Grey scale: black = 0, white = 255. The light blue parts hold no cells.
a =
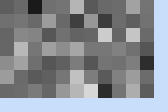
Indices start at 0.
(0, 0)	94
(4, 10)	45
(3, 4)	141
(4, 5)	124
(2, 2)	132
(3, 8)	129
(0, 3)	112
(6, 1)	108
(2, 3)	87
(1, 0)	112
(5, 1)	107
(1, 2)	105
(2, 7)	204
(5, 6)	125
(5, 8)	129
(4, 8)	113
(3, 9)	113
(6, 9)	173
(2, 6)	102
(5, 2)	90
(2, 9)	197
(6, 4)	151
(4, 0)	141
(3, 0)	102

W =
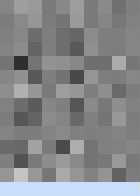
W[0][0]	133
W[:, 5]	[157, 154, 102, 89, 136, 73, 150, 86, 105, 128, 173, 137, 149]
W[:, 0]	[133, 125, 128, 131, 117, 134, 142, 129, 125, 131, 107, 127, 149]
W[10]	[107, 105, 162, 123, 74, 173, 116, 128, 129, 133]
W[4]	[117, 47, 116, 146, 144, 136, 111, 111, 171, 118]
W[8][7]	117
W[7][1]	109
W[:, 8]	[112, 120, 126, 125, 171, 125, 106, 142, 152, 132, 129, 153, 98]
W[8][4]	133
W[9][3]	131
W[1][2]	150
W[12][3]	119
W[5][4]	115
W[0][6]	123
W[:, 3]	[122, 124, 126, 126, 146, 127, 122, 134, 139, 131, 123, 140, 119]
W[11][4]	153
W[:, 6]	[123, 122, 140, 143, 111, 149, 127, 138, 128, 127, 116, 116, 130]
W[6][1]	176
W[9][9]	126
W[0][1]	157

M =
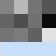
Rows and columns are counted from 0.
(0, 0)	131
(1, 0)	100
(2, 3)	225

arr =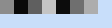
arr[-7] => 140
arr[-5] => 95
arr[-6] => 9
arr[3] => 196

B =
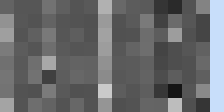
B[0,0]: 99
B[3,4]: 90
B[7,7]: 149
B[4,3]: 168
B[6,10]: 94
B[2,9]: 82
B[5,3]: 64
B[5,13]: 81
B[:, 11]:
[53, 66, 93, 68, 71, 77, 55, 100]
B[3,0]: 123
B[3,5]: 85
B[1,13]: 86
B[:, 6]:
[89, 81, 82, 86, 98, 99, 82, 83]
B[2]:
[159, 84, 96, 121, 86, 94, 82, 162, 81, 82, 109, 93, 157, 81, 69]
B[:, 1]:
[86, 87, 84, 92, 89, 90, 83, 84]
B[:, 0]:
[99, 146, 159, 123, 112, 117, 115, 164]
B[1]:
[146, 87, 83, 99, 85, 83, 81, 154, 82, 90, 122, 66, 107, 86, 69]
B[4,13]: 81
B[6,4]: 89
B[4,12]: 78
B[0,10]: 90
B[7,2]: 110
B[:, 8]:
[104, 82, 81, 87, 90, 88, 93, 80]
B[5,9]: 91
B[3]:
[123, 92, 85, 110, 90, 85, 86, 157, 87, 100, 110, 68, 78, 86, 97]
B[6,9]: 85
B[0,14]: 131
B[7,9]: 83

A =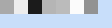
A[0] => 169
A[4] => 187
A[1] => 237

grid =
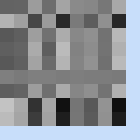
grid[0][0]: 99
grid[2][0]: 88
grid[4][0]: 88
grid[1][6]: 93
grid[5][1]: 122
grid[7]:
[195, 169, 50, 166, 17, 117, 88, 147, 15]
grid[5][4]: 124
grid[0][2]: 156
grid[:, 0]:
[99, 179, 88, 95, 88, 127, 94, 195, 187]
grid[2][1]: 95
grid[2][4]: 172
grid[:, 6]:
[135, 93, 144, 141, 146, 124, 143, 88, 91]
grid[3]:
[95, 100, 171, 94, 187, 130, 141, 115, 176]
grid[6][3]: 111
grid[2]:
[88, 95, 158, 113, 172, 136, 144, 114, 184]
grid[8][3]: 162
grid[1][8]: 39
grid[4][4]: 180
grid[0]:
[99, 100, 156, 109, 164, 138, 135, 119, 168]
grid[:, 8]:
[168, 39, 184, 176, 185, 122, 176, 15, 28]

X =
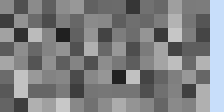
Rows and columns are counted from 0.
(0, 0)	139
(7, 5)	136
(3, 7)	104
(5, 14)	102
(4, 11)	164
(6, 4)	123
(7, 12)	138
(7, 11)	102
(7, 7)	140
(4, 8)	120
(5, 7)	150
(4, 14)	179
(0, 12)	159
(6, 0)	88
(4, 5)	132
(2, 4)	32
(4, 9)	93
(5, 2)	153
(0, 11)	104
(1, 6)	139
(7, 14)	176
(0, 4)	141
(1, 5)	103
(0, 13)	123
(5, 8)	34
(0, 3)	95
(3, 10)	123
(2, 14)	69
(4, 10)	135
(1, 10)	104
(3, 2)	104
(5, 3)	131

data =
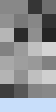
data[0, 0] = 136
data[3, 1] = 155
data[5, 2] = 191
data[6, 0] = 61
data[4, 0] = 168
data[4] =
[168, 158, 153, 129]
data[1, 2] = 135
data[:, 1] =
[136, 121, 43, 155, 158, 146, 87]
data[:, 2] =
[53, 135, 143, 193, 153, 191, 132]

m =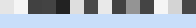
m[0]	229
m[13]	71
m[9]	148
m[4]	34

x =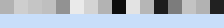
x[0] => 178
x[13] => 195
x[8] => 13
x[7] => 179
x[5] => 234
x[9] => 227
